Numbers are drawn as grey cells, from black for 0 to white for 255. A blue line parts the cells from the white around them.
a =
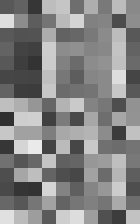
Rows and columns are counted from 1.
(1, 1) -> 88
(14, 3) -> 51
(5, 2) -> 62
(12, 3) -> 104
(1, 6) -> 110
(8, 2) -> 175
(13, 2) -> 166
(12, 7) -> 151
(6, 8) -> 138
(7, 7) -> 116
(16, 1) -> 224
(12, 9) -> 191
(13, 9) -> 181
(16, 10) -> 194
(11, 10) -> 116
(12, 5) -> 96
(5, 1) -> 88
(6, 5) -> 119
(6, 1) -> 70
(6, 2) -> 69
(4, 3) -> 64
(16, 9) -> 60
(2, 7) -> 129
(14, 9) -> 204
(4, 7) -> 132
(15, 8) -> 117
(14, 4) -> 213
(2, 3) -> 93
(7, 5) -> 107
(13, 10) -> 94
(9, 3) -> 208
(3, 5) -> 98
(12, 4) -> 196
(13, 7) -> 162
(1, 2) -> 98
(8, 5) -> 179
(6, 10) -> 69

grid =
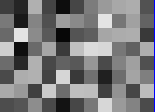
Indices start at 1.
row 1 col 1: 62
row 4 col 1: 206
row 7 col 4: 203
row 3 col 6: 84
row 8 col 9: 154
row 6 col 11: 127
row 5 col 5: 98
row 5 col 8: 74
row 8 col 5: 19
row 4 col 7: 219
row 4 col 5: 58
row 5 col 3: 177
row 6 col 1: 74
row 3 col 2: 228
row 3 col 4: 89
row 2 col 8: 228
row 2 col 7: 118
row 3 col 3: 139
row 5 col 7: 151
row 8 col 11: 75
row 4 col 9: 119
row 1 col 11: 82
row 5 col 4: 72
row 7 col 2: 153

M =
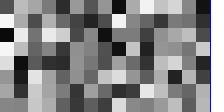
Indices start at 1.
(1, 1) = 82
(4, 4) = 132
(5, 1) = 221
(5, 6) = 146
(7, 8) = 105
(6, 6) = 144
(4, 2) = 188
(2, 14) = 114
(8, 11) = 128
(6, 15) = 65
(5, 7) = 119
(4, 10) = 196
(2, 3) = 76
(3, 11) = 64
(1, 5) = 44
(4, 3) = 100
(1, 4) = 122
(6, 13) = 34
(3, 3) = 115
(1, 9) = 14
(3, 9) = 124
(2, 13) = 122
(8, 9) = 219
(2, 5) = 105
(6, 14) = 181
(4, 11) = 33
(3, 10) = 124
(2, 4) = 177
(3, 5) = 206
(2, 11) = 101
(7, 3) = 202
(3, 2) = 235
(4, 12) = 149
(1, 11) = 242
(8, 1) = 134
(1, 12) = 195
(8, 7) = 94

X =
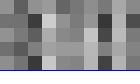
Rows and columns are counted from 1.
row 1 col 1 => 146
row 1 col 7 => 142
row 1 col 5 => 101
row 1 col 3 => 145
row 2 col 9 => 179
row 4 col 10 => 131
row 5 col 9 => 179
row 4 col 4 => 161
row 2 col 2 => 113
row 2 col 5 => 146
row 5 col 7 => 181
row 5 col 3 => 57
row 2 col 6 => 123
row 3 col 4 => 172
